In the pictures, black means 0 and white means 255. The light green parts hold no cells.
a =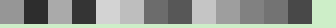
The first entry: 150
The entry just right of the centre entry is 87
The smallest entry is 45
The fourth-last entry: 158

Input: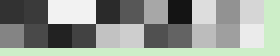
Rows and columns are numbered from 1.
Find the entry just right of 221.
146
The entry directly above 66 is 242
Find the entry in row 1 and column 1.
50
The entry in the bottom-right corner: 235
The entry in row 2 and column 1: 132
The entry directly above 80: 167
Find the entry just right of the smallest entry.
221

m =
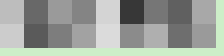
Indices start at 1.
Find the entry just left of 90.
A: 204
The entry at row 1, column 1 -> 189
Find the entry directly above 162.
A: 132
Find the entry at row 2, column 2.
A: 90
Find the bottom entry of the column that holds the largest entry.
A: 219
